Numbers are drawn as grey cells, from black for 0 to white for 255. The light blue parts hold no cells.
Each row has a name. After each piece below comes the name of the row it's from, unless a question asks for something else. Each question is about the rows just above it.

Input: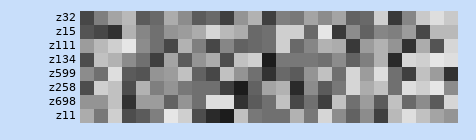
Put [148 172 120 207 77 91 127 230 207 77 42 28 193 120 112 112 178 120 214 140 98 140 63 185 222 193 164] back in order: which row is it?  z11
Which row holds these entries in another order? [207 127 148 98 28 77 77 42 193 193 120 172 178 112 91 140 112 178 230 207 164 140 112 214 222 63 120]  z258
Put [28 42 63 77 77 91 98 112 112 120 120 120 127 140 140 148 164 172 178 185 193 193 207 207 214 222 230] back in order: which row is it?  z11
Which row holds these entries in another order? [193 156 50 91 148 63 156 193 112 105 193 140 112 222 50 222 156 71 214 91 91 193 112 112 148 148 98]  z698
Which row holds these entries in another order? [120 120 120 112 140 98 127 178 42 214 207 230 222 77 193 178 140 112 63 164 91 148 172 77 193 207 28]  z134
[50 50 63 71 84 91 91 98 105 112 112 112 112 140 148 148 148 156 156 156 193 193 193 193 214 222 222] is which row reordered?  z599
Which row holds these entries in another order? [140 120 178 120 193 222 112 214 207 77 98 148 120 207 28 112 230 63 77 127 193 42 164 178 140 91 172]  z134

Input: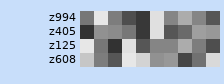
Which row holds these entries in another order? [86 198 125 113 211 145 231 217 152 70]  z608
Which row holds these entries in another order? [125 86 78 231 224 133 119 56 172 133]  z994
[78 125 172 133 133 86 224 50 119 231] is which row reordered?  z125

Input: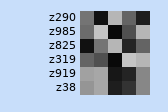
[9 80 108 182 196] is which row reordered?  z985
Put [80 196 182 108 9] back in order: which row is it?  z985
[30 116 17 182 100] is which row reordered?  z290
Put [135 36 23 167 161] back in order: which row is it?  z919
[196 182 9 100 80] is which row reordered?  z319

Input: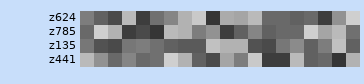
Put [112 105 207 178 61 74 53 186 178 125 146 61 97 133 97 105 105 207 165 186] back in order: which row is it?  z785
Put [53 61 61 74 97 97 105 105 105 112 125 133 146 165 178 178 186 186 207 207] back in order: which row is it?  z785
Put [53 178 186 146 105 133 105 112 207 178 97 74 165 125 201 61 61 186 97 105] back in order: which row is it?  z441
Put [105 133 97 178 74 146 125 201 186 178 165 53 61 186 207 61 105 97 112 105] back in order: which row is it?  z441

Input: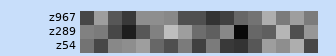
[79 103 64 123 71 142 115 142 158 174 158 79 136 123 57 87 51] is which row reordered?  z967
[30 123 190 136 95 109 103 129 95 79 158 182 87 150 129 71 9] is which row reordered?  z289
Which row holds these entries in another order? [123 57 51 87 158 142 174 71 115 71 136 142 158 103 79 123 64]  z54
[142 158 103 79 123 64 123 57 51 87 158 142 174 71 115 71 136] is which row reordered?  z54
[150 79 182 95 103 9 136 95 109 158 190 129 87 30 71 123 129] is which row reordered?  z289
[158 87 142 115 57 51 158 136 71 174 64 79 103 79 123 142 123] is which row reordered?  z967
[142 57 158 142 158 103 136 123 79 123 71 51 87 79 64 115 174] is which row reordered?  z967

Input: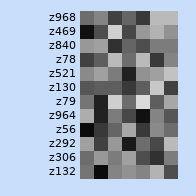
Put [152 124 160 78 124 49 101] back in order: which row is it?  z840
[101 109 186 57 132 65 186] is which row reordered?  z968

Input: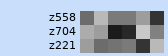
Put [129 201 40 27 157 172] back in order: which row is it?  z704
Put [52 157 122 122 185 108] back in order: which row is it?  z558
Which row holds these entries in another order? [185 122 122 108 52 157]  z558
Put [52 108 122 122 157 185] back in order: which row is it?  z558
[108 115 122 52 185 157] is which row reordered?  z221
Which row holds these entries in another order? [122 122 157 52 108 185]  z558

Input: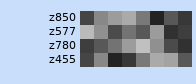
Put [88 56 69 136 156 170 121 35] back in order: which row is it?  z850
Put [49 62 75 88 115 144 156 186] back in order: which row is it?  z577
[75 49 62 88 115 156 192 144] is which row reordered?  z780
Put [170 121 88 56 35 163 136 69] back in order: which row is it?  z455
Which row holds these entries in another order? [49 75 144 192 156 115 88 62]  z780
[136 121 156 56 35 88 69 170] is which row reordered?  z850

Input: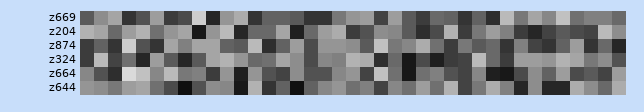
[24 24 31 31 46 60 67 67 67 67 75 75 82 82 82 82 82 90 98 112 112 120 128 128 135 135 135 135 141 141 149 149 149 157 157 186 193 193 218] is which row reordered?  z664
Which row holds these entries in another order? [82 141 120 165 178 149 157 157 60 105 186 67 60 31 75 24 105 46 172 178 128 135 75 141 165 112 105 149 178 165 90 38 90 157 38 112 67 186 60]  z324
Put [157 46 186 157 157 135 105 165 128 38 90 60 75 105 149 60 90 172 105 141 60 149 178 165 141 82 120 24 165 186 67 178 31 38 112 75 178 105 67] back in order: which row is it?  z204
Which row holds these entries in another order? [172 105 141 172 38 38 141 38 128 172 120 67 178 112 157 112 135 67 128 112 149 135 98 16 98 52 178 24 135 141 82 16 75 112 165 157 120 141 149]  z644
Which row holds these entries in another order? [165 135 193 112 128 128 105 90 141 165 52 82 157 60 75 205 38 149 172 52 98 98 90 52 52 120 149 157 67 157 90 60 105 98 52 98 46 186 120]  z669
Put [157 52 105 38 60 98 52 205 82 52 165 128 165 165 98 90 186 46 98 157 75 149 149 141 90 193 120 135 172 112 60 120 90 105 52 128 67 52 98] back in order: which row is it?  z874
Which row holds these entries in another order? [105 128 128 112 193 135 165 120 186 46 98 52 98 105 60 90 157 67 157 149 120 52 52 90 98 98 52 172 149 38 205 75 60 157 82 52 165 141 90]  z669

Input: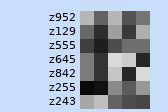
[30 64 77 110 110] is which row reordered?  z555
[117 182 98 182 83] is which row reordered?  z952
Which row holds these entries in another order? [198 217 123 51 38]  z842
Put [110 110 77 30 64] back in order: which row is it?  z555
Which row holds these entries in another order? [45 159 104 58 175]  z129

